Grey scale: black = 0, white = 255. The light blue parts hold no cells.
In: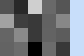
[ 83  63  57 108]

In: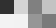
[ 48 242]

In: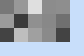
[120  59 160]

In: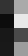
[ 51 232]

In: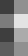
[ 62 227]

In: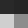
[ 41 140]
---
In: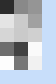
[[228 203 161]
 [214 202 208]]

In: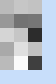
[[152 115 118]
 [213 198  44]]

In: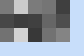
[[ 71  61  64]
 [114 210  56]]

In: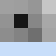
[[147  22 135]
 [141 131 111]]

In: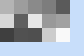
[[215  95 231]
 [ 63  81  79]]

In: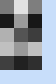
[[ 25 155  23]
 [177  84  61]]

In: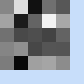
[[163  27 100]
 [113  73  78]]
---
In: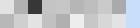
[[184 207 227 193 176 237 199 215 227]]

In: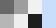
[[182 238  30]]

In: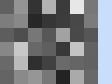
[[125 136  39  54  60  72 123]
 [135 200 104  95  56 195  98]
 [100 138 150 119  35 170 104]]

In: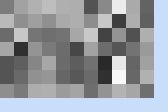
[[185 143 159 144 170 174 141 200  61 174  96]
 [166  48 148 122 108  71 162 108  85 115 154]
 [ 84 105 145 150 102  88 106  48 248 103 177]]

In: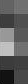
[[ 61  79]
 [192 113]
 [ 18  73]]

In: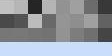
[[ 73  83 188 105 149 142 160  98]]

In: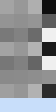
[[148 144 149  92]
 [163 151 179  26]
 [138 139 142 146]]
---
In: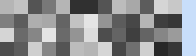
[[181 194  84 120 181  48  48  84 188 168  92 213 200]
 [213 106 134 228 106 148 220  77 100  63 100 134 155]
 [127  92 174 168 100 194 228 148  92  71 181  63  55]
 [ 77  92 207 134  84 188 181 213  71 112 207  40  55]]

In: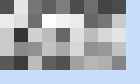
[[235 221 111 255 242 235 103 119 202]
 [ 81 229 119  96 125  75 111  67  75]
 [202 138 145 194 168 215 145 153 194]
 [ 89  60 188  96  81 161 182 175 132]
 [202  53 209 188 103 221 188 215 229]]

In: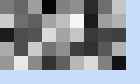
[[ 27  77  83 218 164 197  57  69  63]
 [203 110  95 164 190 246  27 158 177]
 [150 232 137  50  95 184 218 129  19]
 [122 102 158   6 129 143  42 110 197]
 [170  77 203 116 143  63  50  89 177]]

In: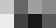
[[236  66  25  88]
 [199 103 159 137]]

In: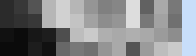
[[ 17  11  23  29  78 189 202 175 169 175 169 155 141]
 [ 11  11  29  17 104 120 112 149 169  84 155 189 202]
 [ 43  49  56 182 209 195 162 141 149 221 120 162 112]
 [ 43  56  84 182 209 182 149 128 134 221  97 169 120]]

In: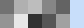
[[148 231  49  86 161]
 [114 176 189 134  99]]

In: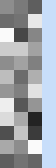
[[219 169  35]
 [ 79 196  59]
 [141 122  94]
 [ 94 115 101]
 [141 162 128]
 [250  71 134]
 [238  87 149]
 [204 204 162]
 [189 108 175]
 [149 128 226]
 [108 115 232]
 [169 141 250]]

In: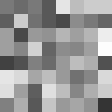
[[128 174  88 197 153 166 146  52]
 [223 159  94 223 189 134 174 204]
 [ 94 204 113  88  73 140 121 101]
 [121 107 121  88 229 189 204 204]
 [ 65  81 128 107 153 189 174  81]
 [159  73 153 146 181 159 181 237]
 [229 217 166 189 153 113 134 217]
 [159 134 210 101 140 134 159 253]]
